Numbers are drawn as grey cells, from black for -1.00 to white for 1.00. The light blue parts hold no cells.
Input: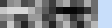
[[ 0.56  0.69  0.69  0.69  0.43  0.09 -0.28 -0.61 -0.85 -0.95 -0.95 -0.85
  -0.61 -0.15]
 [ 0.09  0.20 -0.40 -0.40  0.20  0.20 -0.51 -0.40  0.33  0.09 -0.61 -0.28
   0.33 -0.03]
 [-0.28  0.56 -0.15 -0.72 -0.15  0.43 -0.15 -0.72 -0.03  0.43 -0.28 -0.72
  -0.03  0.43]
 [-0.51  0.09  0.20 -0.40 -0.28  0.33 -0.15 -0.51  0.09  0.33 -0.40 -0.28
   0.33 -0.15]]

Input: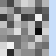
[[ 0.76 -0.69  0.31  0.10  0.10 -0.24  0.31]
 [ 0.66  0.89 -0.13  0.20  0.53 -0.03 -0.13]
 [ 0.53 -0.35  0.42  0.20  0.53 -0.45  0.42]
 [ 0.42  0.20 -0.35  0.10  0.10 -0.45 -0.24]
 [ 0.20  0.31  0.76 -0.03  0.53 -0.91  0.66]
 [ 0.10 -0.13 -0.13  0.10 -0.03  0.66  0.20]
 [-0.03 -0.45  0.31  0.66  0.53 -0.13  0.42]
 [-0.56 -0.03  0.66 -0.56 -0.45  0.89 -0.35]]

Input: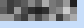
[[ 0.20  0.20 -0.28 -0.52  0.07 -0.41 -0.06  0.33 -0.52  0.07  0.33]
 [-0.17 -0.52 -0.41 -0.28  0.07 -0.28  0.33 -0.06 -0.17  0.20 -0.74]
 [-0.28 -0.52  0.20 -0.41 -0.63 -0.74 -0.63 -0.06  0.07  0.59  0.07]]

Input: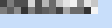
[[-0.03 -0.26  0.09 -0.60 -0.03 -0.38 -0.26 -0.16 -0.48  0.30 -0.16 -0.16
  -0.60  0.91]
 [-0.48 -0.03 -0.38 -0.38  0.68 -0.38  0.43 -0.16  0.55  0.79  0.91  0.09
   0.79  0.55]]

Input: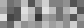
[[ 0.75 -0.46 -0.34  0.62  0.38 -0.57  0.25  0.13 -0.11  0.13 -0.34  0.25]
 [ 0.38 -0.11  0.01  0.49 -0.34  0.25  0.62  0.01  0.01  0.13 -0.34 -0.11]
 [ 0.25 -0.21 -0.34  0.75  0.49 -0.21  0.75  0.49 -0.11  0.38  0.62 -0.34]
 [ 0.01 -0.21  0.49  0.13  0.25  0.13  0.49  0.25  0.38  0.13  0.62  0.01]]

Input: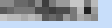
[[ 0.55  0.45  0.45  0.33  0.45  0.33 -0.30 -0.18 -0.30  0.21 -0.05  0.33
   0.21  0.08]
 [ 0.08  0.08 -0.18 -0.18 -0.30  0.08 -0.52 -0.05  0.21  0.21  0.55  0.55
  -0.05  0.45]
 [-0.30 -0.18 -0.05 -0.05 -0.05 -0.41 -0.41 -0.52 -0.41 -0.41 -0.05  0.45
  -0.75  0.21]]

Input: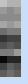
[[ 0.53  0.40  0.40]
 [ 0.30  0.20  0.30]
 [ 0.20  0.09  0.20]
 [ 0.09  0.09  0.09]
 [-0.03 -0.03  0.20]
 [-0.14 -0.03 -0.03]
 [-0.27 -0.14 -0.27]
 [-0.38 -0.27 -0.38]
 [-0.48 -0.27 -0.38]
 [-0.59 -0.48 -0.48]
 [-0.93 -0.71 -0.71]]
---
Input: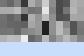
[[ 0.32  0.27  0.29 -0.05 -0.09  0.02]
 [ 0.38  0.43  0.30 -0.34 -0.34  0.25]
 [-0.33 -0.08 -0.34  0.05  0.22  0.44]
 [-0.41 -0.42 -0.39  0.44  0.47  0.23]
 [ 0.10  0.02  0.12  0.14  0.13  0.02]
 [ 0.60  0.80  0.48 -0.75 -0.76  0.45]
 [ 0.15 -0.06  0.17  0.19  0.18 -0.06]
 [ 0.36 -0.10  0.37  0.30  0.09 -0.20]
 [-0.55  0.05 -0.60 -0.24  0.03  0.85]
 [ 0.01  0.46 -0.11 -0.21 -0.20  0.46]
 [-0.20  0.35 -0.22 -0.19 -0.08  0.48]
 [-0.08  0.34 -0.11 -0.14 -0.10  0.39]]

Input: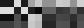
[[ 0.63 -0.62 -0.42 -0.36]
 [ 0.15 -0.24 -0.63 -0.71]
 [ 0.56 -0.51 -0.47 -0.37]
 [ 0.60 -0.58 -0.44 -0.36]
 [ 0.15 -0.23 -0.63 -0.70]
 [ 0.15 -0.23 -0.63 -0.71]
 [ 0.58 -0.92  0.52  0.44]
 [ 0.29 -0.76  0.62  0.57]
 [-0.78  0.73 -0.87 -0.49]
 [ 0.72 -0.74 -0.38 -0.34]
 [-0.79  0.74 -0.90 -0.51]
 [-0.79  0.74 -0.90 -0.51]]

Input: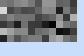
[[-0.54 -0.41  0.38 -0.20 -0.51 -0.23]
 [-0.20 -0.05 -0.55 -0.07 -0.81 -0.07]
 [-0.24 -0.77  0.12  0.27 -0.90  0.33]
 [ 0.17  0.07 -0.21 -0.97  0.09  0.20]
 [ 0.17  0.09 -0.34 -0.79 -0.09 -0.51]
 [-0.35 -0.21 -0.47 -0.55 -0.16 -0.03]
 [-0.05 -0.39 -0.11 -0.54 -0.51 -0.03]
 [ 0.10 -0.43 -0.10 -0.11  0.08 -0.12]
 [ 0.04 -0.28 -0.11 -0.77  0.07 -0.36]
 [-0.11 -0.44  0.02 -0.38  0.26  0.00]
 [-0.04  0.69 -0.17 -0.56  0.44 -0.73]]

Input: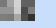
[[-0.25 -0.02 -0.61]
 [-0.24 -0.41 -0.37]
 [ 0.65  0.61  0.30]
 [ 0.28  0.16 -0.04]
 [-0.05  0.16 -0.01]]

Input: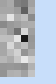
[[ 0.26  0.36  0.09  0.36  0.25  0.18  0.20  0.33  0.61  0.39  0.52]
 [-0.06 -0.25  0.49  0.33  0.69 -0.80  0.48  0.16  0.82  0.12  0.26]
 [ 0.00  0.22  0.38  0.25 -0.11  0.79  0.36  0.64  0.55  0.17  0.40]
 [ 0.33  0.31  0.79  0.20  0.21  0.49  0.69  0.48  0.34  0.19  0.37]
 [ 0.27  0.31  0.42  0.08  0.38  0.50  0.30  0.31  0.43  0.18  0.15]]

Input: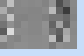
[[ 0.07  0.05  0.03  0.08  0.07  0.09  0.09]
 [-0.11 -0.54 -0.18 -0.24  0.30  0.38  0.08]
 [-0.38 -0.23 -0.08  0.28 -0.25 -0.32  0.11]
 [ 0.16  0.45 -0.08 -0.21 -0.09  0.48 -0.04]
 [ 0.03  0.08  0.01  0.14  0.12  0.10  0.10]
 [ 0.08  0.04  0.05  0.06  0.06  0.08  0.09]
 [ 0.07  0.04  0.05  0.06  0.06  0.08  0.09]
 [ 0.08  0.06  0.02  0.10  0.08  0.10  0.11]
 [ 0.06  0.06  0.03  0.01  0.09  0.03  0.11]
 [ 0.50  0.02  0.53  0.13  0.72  0.07  0.07]
 [ 0.06  0.35  0.06 -0.09 -0.28  0.30  0.00]]
